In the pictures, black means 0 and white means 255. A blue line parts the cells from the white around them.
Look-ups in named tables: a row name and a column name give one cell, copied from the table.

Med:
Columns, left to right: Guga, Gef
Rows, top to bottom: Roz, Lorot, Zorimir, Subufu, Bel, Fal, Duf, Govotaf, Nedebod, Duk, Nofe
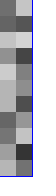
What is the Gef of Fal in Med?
142
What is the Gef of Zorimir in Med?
211
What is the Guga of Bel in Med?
204
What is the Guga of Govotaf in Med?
102
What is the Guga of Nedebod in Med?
117
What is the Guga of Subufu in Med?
145
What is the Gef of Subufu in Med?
69
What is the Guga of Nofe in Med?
182
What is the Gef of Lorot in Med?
85
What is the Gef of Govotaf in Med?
150
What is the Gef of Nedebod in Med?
195
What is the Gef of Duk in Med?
52
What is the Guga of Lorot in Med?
100
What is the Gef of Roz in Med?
197
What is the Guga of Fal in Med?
181
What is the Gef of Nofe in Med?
114
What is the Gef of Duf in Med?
78
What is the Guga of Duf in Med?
181

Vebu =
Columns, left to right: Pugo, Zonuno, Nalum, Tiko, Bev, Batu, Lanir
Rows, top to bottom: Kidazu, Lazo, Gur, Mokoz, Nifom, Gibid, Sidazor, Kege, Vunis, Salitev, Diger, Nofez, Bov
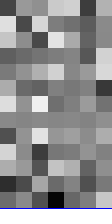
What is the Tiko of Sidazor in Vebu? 111
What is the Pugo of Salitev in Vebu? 212
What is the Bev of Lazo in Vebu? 112
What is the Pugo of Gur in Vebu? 197
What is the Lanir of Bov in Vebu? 199
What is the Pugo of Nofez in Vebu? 45

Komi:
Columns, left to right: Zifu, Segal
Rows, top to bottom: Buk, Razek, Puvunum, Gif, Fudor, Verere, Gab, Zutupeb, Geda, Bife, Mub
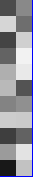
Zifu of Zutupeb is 204
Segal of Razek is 110
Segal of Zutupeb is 202
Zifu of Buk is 76
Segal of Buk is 137
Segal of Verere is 83
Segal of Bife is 227
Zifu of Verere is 185
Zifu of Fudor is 175
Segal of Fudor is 233
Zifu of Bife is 155
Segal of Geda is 98
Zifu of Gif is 99
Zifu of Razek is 214
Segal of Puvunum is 208
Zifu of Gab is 131
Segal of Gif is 242
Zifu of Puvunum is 68
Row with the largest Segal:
Gif

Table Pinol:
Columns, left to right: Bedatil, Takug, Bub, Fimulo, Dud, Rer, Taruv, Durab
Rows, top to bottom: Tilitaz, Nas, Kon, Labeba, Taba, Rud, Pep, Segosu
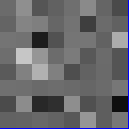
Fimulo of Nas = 102
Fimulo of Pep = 47
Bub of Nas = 127
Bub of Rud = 106
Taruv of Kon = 98
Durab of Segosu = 120
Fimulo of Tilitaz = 97
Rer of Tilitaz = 138
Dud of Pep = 142
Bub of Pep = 40
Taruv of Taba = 106
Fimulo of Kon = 82
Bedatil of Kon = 116
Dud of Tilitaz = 111
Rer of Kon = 118
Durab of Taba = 84
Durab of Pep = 14
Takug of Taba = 129
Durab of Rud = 119
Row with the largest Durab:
Kon

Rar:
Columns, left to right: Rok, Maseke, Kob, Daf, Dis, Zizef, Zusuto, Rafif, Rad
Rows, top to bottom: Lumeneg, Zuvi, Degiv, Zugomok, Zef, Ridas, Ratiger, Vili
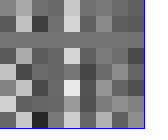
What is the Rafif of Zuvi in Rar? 94
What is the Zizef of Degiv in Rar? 115
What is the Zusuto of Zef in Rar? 107
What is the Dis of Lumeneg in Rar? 199
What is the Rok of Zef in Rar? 194
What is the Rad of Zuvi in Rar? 89

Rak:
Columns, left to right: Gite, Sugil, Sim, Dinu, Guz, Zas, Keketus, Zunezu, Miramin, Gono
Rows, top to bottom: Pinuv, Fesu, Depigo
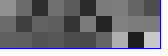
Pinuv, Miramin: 101
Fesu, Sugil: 64
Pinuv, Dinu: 112
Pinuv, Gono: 77
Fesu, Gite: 108
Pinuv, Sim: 46
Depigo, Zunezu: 175
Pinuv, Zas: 43
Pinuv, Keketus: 123
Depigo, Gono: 199

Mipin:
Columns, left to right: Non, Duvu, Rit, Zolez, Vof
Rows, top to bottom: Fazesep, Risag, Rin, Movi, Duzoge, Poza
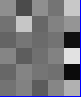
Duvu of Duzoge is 132
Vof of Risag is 149
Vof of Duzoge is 11
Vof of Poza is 177
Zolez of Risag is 130
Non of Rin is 100
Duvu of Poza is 130
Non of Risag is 114
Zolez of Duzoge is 112
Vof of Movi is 226
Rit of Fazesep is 143
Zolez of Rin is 115
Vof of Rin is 16
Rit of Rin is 107
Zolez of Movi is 130
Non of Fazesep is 143
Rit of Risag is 103
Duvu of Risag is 198
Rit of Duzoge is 117
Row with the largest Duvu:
Risag

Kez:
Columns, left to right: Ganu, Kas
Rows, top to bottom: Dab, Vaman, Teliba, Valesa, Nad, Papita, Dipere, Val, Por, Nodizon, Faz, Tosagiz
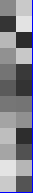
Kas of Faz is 182
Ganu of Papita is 90
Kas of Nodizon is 81
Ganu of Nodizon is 165
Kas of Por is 45
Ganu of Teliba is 184
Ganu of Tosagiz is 202
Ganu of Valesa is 145
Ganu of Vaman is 52
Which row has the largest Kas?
Vaman

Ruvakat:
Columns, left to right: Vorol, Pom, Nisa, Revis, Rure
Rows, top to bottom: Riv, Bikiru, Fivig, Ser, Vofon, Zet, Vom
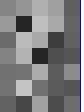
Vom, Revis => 75
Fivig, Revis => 61
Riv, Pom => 149
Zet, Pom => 195
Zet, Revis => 91
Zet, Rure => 85
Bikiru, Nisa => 191
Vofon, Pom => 115
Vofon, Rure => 140
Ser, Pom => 179
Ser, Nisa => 37
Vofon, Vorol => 113

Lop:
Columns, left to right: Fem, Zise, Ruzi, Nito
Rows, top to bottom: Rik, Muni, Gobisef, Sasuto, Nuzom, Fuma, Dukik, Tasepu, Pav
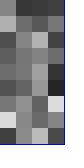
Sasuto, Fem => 94
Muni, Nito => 119
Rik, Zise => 54
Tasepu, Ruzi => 106
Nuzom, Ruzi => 160
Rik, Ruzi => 59
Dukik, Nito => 219
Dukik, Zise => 145
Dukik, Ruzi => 98
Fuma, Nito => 37
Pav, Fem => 64
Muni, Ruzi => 88
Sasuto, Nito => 109
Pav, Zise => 138
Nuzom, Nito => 52
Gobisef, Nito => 67
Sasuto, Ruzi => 131
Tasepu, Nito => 133
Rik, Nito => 64
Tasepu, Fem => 218
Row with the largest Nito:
Dukik

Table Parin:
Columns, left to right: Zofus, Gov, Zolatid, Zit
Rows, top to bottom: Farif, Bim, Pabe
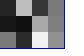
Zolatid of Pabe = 240
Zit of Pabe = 145
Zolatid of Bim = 168
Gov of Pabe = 43
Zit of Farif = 122
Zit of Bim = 127
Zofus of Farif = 37
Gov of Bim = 15
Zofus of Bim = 23
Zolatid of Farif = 54
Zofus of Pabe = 122
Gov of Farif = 190
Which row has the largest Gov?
Farif

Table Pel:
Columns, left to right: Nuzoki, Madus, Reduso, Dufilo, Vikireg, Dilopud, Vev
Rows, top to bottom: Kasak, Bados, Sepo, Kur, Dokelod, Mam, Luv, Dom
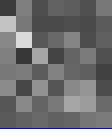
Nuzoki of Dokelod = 120
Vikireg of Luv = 166
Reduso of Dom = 105
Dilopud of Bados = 74
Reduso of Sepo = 88
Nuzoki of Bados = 195
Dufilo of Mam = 85
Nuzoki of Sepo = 136
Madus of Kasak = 127
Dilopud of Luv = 156
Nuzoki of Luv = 86
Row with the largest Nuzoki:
Bados

